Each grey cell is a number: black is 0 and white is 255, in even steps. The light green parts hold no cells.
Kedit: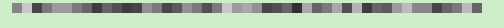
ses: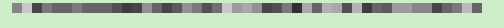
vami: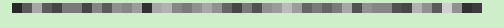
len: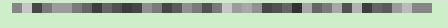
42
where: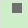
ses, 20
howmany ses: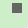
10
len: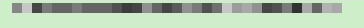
33
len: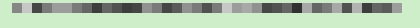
39
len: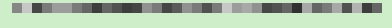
37

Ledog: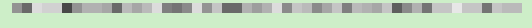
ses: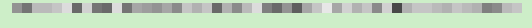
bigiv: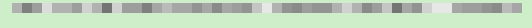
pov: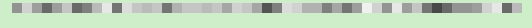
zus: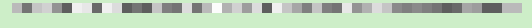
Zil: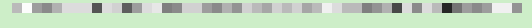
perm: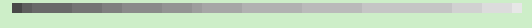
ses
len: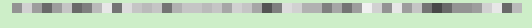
51

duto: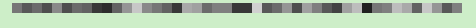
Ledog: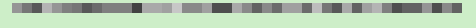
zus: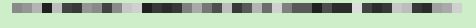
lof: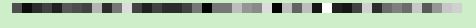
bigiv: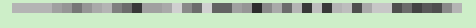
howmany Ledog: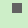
5
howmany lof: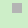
1

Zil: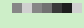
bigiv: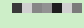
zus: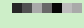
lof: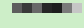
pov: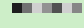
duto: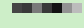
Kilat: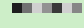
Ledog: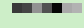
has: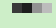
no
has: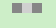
yes
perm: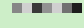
Kilat
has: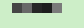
no
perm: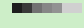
Kilat

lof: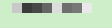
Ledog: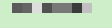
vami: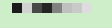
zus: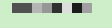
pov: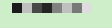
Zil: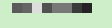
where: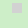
vami, 1
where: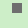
lof, 5

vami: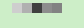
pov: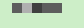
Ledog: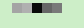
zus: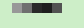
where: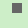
Ledog, 3
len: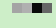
4
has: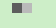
no
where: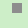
vami, 3
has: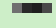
no
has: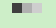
no

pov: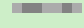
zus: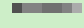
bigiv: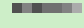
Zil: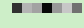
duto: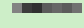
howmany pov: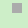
4
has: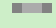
yes

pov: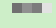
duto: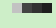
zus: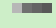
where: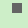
zus, 2
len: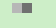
2

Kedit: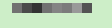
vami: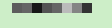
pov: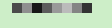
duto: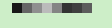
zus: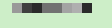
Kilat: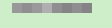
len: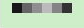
6
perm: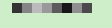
pov
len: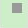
1
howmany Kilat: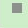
3
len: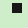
1

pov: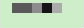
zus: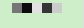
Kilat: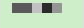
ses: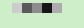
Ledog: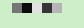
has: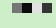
yes
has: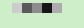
yes
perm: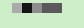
pov
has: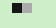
yes
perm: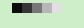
Ledog

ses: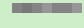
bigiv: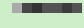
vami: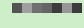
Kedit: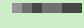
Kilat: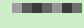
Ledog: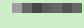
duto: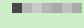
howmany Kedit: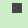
3
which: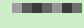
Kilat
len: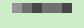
6
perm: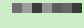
Kilat
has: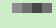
no

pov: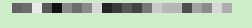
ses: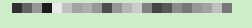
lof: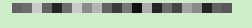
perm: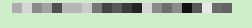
pov
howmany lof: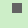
4

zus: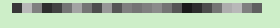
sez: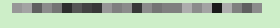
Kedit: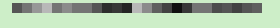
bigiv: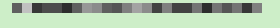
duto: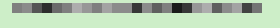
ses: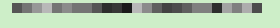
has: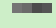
no
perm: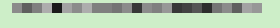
sez
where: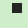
Kedit, 11
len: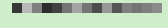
15
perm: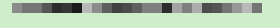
ses
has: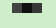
yes
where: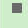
duto, 4

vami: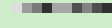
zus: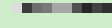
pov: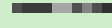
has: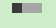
yes
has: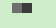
no
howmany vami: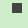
0
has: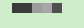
no
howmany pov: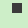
3
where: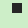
zus, 7

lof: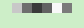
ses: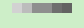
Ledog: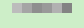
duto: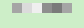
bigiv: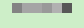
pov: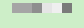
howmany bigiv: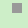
1
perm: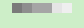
pov
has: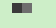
no

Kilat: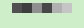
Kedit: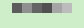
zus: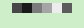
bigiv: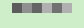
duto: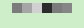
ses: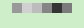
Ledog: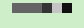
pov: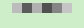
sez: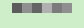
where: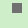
bigiv, 4
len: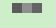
3
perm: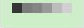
ses
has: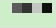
no

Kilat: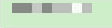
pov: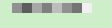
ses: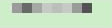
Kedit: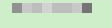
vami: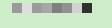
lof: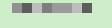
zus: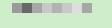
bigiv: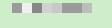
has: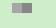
no
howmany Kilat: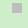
3
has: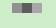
yes
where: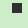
vami, 7
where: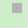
zus, 4

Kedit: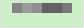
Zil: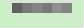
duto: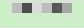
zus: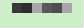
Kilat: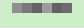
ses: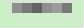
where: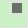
Kilat, 5
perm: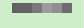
Kilat
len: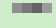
4
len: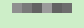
6

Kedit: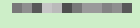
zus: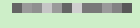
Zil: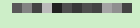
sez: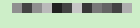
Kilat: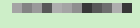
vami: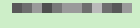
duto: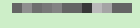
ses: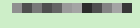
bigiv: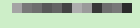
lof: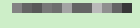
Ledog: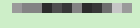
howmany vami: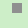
0
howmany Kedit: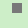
2
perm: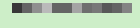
lof

